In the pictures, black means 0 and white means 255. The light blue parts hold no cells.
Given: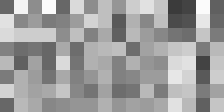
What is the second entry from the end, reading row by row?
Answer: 96
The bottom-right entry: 197
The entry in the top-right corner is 96
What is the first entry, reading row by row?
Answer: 103
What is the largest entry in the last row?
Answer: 225
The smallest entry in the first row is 59
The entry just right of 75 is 81
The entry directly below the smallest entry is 75
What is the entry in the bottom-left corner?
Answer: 103
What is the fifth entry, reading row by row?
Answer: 103
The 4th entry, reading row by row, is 251
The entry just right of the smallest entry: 67
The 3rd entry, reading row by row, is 141
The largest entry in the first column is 225
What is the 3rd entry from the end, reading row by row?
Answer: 185
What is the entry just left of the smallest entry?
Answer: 197
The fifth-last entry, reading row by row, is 169

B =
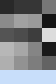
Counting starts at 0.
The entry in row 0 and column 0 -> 41
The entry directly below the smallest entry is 220
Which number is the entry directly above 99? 26
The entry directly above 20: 119
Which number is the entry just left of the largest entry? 61
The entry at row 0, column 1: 54

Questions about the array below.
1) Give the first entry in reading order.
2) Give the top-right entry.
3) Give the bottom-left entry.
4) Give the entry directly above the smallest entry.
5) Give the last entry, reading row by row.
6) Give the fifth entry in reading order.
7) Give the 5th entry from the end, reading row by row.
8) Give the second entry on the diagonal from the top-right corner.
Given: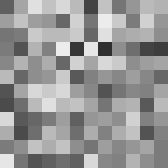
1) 96
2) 179
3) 230
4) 224
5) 123
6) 216
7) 135
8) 209

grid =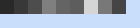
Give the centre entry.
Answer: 100
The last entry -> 69
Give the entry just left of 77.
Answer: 56

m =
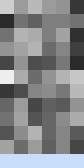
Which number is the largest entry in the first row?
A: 205
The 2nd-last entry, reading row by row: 133
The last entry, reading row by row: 70
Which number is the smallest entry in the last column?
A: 42
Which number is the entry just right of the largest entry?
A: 171
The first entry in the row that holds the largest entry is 238
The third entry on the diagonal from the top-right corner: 126
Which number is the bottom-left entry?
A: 163
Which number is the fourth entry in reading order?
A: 155
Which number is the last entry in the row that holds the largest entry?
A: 198
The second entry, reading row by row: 155
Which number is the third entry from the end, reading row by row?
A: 96
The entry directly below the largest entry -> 55
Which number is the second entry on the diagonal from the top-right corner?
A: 126

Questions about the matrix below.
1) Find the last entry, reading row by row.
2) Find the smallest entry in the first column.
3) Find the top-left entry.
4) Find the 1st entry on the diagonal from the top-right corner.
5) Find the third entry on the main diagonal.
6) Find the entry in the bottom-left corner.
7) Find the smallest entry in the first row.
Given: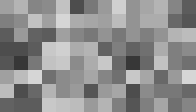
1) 133
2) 77
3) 160
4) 92
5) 98
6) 98
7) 77

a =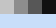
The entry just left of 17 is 87
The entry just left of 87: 141

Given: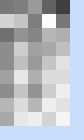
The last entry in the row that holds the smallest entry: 63
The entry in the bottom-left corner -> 168
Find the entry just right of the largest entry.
120
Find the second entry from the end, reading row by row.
211
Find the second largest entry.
245
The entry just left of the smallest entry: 98
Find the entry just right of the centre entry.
197
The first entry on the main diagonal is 120
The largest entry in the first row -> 154
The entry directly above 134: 127
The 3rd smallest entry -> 112
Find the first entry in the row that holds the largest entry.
211
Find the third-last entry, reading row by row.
238
